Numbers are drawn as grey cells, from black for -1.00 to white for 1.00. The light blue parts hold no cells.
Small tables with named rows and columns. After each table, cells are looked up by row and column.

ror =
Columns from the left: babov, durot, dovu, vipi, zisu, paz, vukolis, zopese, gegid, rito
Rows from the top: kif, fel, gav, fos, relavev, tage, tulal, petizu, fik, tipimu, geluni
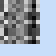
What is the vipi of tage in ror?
0.20
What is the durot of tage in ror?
0.78
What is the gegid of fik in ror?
-0.51
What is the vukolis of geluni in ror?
-0.22
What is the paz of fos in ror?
0.18
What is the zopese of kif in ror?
0.11
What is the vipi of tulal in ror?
-0.52
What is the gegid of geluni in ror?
-0.93
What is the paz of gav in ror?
-0.08
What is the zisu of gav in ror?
-0.30
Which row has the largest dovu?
fel

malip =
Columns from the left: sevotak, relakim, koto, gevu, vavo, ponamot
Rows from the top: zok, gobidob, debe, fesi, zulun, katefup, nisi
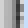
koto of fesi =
0.40
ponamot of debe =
0.08
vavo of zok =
-0.44
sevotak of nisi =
0.65
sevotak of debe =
0.65
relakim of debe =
0.43

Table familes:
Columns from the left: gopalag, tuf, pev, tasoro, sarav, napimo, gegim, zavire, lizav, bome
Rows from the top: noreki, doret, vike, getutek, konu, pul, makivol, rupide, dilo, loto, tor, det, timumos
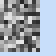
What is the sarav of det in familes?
-0.07
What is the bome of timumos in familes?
-0.55
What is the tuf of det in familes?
0.58
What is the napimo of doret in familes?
0.59
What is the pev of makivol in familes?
0.70
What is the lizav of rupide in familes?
0.03
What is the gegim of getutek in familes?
-0.56
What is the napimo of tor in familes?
0.83
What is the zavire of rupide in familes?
0.46
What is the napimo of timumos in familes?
-0.33
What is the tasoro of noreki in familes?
0.40
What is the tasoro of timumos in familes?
-0.46
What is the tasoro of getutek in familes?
0.23
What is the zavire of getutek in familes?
-0.62
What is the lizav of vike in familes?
-0.20
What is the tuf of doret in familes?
-0.27
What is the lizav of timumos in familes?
0.59
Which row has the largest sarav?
tor

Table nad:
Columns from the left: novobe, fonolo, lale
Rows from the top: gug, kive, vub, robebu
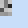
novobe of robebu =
0.21
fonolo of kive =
-0.02
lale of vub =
0.59
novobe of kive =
0.54
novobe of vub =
-0.34
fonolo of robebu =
0.17
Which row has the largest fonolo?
vub

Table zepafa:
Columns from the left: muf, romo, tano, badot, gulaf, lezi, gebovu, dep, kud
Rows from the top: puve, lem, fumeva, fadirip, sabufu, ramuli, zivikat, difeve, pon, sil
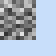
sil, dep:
0.35
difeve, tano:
-0.38
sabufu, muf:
-0.41
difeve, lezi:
0.11
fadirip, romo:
-0.05
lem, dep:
0.52
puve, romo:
0.62
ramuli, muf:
0.45
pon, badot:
0.41
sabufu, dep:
0.37
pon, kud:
0.45
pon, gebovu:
-0.37
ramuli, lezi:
0.39
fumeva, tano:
-0.52

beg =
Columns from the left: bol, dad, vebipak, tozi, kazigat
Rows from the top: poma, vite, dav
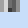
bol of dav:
0.27
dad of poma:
0.69
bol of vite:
0.27
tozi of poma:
-0.28
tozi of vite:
-0.28
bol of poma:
0.27
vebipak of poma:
-0.14
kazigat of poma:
0.12
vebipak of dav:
-0.55
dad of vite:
0.69
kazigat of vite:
0.12
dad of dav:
0.69
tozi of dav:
-0.28
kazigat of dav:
0.12
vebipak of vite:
-0.14

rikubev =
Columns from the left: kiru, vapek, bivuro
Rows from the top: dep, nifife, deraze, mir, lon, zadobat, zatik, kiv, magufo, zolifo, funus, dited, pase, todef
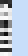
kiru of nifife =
0.19
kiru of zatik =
-0.40
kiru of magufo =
-0.46
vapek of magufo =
-0.88
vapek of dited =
0.94
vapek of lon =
0.97
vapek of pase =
-0.66
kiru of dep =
-0.64
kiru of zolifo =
0.91
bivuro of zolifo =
0.84
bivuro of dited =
0.85
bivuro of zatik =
0.08
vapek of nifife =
0.88
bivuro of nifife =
-0.70
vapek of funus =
-0.74
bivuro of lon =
0.88
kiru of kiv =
0.79
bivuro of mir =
0.78
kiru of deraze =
0.92

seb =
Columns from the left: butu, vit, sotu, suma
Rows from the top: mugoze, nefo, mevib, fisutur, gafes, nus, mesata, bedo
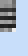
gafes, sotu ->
-0.75
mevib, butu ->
-0.59
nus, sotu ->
0.27
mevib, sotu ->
-0.55
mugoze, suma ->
-0.15
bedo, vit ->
0.28
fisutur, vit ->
0.14
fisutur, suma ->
-0.04
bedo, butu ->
0.06
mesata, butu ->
-0.75
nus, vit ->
0.21
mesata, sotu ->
-0.77
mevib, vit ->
-0.60

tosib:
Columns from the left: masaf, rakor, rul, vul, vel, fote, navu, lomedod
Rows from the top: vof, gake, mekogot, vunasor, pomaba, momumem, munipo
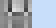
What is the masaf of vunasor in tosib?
0.09
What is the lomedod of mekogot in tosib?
0.50
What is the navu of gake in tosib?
-0.30
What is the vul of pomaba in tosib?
0.07
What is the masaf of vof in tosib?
0.09
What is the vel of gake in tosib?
0.49
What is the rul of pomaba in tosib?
0.15
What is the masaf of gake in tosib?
0.11
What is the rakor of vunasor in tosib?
-0.07
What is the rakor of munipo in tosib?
0.00
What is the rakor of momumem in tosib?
0.05
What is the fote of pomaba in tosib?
0.07
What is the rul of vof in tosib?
-0.32
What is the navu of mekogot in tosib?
-0.47
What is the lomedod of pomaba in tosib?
0.06
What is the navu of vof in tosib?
-0.24
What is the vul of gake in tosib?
0.60
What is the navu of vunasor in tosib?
0.50
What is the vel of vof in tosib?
0.41

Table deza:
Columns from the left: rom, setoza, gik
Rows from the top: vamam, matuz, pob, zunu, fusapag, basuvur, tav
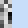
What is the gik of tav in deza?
0.58
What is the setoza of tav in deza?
0.63
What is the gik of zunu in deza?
-0.91
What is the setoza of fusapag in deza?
0.71
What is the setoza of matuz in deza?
0.88
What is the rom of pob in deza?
-0.39
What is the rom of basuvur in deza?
-0.21
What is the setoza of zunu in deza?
0.63
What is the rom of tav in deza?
-0.41
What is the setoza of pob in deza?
0.44
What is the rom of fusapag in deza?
0.41
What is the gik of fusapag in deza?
-0.73
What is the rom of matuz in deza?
0.05
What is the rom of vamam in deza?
0.57
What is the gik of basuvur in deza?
-0.27
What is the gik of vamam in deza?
0.68
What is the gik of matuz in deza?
-0.22
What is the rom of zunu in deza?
0.22
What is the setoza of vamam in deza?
-0.42
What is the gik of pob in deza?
0.76

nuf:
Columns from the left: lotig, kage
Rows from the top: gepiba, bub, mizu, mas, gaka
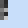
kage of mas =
-0.69
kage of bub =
-0.62
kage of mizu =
0.36
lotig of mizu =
-0.02
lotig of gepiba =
-0.31
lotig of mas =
-0.23
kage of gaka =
0.56
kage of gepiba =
-0.68
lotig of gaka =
-0.16
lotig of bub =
-0.35
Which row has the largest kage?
gaka

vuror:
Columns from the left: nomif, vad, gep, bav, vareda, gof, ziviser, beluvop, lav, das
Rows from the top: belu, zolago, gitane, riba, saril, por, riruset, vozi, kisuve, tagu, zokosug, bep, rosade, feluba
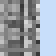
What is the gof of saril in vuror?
-0.23
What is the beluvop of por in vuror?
0.36
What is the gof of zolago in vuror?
-0.56
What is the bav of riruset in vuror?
-0.33
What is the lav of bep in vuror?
-0.06
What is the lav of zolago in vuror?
-0.20
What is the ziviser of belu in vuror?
0.42

